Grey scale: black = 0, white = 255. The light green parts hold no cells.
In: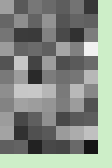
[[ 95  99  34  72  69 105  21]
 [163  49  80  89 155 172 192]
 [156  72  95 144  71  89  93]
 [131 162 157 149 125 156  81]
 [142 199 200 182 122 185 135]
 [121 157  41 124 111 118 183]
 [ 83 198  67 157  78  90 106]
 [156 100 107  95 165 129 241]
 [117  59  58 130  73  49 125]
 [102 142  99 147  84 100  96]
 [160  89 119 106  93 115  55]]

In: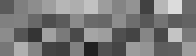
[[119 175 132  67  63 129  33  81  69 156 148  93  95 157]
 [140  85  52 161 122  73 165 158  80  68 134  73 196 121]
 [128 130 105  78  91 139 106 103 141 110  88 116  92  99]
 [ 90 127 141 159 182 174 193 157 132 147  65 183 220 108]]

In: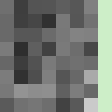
[[ 90 113 118 110  66  89 202]
 [120 147 141 143  96 125 104]
 [124  49  78 127  85 104 169]
 [103  61  82 122 106 112 108]
 [123  46  95  65 122 109  71]
 [105  87  87 107 120 131 129]
 [105  63  70  49 121  86 114]
 [111  62  84  85  94  87 128]]

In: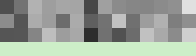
[[ 85  86 133 190 157 168  45 113  81 108 193 169 139 207]
 [140  85 172 157 108 171  95 114 194 112 157 177 126 143]
 [ 79 115 178 158 166 165  71 160 139 134 133 139 144 224]]

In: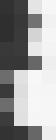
[[ 51  55 103 238]
 [ 60 224 245 246]
 [109 225 247 246]
 [ 58 221 246 245]
 [109 225 247 242]
 [ 55  55 103 238]
 [ 57  59 233 243]
 [ 47  58 212 245]
 [ 47  56 114 241]
 [ 50  60 228 246]]

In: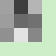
[[144 227 135]
 [157 106 113]
 [161  62 181]]

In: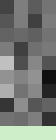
[[114 109 126  49]
 [ 53 142  86  99]
 [174 115 136  35]
 [146 131 146  16]
 [192  78 135  83]
 [124  64 112 121]
 [ 99 105  96 115]
 [ 86 125  64 124]
 [ 68 126  92 116]]

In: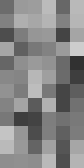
[[142 144 141 185  78 180]
 [186 153 100 161  85 166]
 [196 150  76 127  96 124]
 [120  62  67 126 113 121]
 [131 164  91 177  69 113]
 [146 124 189 120  69  94]
 [136 133 183 159 107  62]
 [102 143 154 146 106  49]
 [166  96 120 130 155 205]
 [ 77 125 150 153  68 165]
 [129 175 167 180 129 182]
 [108 154 157 187 103 185]]

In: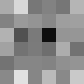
[[137 225 134 186 137 201]
 [115 134 134 131 144 148]
 [162 115 123 110 173 114]
 [178  81 122  14 149 150]
 [130 154 148 136 158 160]
 [171 216 119 130 118 181]]
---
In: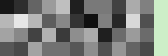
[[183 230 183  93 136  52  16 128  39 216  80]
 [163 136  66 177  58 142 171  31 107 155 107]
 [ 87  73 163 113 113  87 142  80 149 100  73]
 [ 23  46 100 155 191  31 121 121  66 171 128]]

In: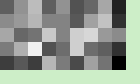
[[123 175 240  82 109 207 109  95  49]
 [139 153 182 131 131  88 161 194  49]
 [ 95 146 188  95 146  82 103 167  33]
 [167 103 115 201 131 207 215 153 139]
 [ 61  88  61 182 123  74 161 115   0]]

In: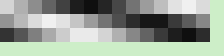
[[148 184 219 240 226 197 156 115  78  44  22  22  58  92 135]
 [212 176 141  99  65  29  15  37  71 115 156 190 226 240 219]
 [ 51  85 127 170 204 234 234 212 176 135  99  58  29  15  44]]

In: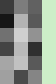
[[113 207 146]
 [166 193  89]
 [ 68 185  47]
 [ 22 179  89]
 [ 60 125  97]
 [160  74 133]]

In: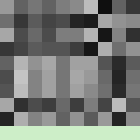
[[ 76 196 131 161 118 167 153 105  36 111]
 [ 84 188 131 161 118 161 138 111  42 118]
 [ 98 180 146 167 118 161 161  84  42  91]
 [ 36 174 131 153  98 146  91 153  36 138]
 [153  98 118  98 125 138 188  15  98  55]
 [167  76 105  76 125 125 180  22 131  48]
 [ 55  68  91  84  84  61  22 174 111 146]
 [111  55  91  68  76  36  28 167 146 138]
 [167  48  76  61 105  61 125  68 188  84]]

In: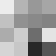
[[172 205 109 228]
 [213 199  39  86]
 [236 180 152 166]
 [193 145 137 131]]

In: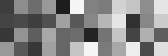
[[ 55 147  94 168 102 109  35 116 197  68 176  94]
 [ 62 141 109 153  29 245 129 123 210 197 141 229]
 [153  88  55 161 102 197 245 123 168 237  74 223]
 [ 68  74  62  80 161  88 135 182 229  48 135 203]]

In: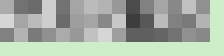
[[129 179 122 144 171 152 193 214 158  95  95 101 114 144 136]
 [214 165 187 206 107 158 165 136 199  61  88 187 129 122 179]
 [171 114 107 206 114 165 187 179 152  75 129 165 136 193 144]]
